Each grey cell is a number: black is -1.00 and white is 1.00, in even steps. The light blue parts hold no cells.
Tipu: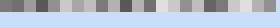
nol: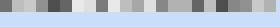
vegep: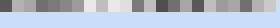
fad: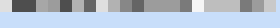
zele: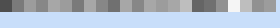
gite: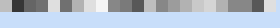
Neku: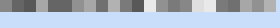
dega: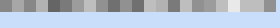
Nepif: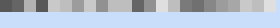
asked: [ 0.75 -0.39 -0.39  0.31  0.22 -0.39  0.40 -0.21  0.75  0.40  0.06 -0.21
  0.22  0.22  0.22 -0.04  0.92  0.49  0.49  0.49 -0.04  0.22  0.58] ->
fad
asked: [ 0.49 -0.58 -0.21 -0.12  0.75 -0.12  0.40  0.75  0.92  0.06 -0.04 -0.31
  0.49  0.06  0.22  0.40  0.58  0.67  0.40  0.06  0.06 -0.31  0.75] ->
gite
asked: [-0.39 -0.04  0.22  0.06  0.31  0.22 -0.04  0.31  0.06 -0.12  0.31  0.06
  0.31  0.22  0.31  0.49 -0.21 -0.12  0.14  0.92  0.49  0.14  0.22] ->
zele
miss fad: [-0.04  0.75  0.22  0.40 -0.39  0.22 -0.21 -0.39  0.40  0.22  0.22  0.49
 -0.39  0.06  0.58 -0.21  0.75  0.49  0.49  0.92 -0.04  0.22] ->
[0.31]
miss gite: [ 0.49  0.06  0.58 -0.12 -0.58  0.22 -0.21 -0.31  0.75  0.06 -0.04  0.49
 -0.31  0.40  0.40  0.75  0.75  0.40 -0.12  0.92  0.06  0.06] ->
[0.67]

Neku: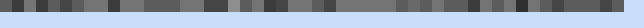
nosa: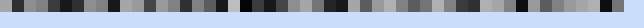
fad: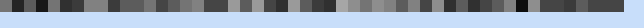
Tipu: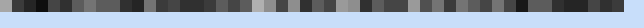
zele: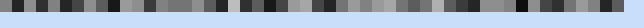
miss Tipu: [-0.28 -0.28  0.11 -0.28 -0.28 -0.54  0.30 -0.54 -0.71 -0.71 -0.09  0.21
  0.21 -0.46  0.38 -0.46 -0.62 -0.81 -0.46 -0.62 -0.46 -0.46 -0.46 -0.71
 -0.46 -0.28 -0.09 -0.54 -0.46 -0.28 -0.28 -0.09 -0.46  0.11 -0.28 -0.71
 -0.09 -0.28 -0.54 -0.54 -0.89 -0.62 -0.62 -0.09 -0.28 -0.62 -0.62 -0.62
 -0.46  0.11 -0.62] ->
[-0.37]
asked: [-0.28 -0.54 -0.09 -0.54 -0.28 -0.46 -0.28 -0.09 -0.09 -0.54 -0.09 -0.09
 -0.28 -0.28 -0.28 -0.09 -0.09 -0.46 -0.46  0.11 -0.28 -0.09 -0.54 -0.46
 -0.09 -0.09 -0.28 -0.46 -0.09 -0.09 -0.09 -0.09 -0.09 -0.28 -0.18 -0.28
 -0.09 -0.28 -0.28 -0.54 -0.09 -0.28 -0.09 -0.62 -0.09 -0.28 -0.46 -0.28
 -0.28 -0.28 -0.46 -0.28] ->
Neku
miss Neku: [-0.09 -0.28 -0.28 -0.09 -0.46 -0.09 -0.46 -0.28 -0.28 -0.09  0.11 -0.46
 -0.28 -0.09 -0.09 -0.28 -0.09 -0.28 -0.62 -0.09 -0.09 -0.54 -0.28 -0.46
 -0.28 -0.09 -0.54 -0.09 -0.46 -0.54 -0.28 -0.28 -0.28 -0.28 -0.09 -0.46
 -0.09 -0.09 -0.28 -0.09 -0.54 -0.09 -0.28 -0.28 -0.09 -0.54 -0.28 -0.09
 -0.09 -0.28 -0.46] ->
[-0.18]
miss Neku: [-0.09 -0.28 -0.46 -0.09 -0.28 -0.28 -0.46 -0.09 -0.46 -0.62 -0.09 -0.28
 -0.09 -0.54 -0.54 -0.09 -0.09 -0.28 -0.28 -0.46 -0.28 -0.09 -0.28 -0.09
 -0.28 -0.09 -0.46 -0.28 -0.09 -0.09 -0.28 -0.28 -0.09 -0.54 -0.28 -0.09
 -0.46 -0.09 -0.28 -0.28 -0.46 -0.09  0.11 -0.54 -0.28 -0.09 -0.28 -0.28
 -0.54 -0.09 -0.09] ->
[-0.18]
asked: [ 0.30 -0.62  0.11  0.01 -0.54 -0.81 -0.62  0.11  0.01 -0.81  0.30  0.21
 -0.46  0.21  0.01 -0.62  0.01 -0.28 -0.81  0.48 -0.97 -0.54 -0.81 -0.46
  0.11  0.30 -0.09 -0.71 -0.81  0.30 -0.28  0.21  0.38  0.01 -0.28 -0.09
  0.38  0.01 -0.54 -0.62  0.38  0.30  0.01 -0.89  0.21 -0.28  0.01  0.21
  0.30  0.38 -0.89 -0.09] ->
nosa
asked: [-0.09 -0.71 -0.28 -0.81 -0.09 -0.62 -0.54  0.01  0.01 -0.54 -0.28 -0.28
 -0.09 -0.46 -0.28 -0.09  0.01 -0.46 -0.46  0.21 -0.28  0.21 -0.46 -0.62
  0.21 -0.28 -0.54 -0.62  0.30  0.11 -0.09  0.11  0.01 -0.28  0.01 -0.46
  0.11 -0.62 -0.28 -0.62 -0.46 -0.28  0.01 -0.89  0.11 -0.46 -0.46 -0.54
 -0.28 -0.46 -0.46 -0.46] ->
fad

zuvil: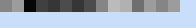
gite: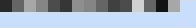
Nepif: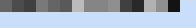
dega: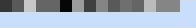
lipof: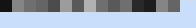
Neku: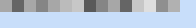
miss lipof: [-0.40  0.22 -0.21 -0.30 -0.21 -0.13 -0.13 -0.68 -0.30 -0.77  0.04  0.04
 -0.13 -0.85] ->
[0.39]
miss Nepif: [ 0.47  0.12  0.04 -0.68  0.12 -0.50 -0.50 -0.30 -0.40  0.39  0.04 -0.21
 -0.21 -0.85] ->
[-0.05]

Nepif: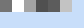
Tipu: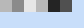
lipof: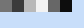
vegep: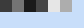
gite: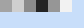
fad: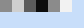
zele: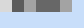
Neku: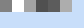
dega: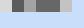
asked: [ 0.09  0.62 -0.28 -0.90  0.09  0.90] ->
fad
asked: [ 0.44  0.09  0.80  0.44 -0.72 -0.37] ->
Tipu
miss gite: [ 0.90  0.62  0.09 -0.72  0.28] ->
[0.18]
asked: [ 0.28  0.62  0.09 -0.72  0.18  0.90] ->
gite
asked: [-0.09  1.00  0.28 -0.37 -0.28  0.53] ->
Nepif

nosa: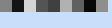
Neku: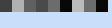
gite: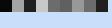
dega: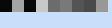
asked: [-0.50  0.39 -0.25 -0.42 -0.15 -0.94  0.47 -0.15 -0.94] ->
Neku
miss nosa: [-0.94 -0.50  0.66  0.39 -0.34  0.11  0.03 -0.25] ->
[-0.84]
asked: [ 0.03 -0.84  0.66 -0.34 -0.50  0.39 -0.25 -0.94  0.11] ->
nosa
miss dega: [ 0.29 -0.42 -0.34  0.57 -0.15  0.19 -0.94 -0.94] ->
[-0.05]

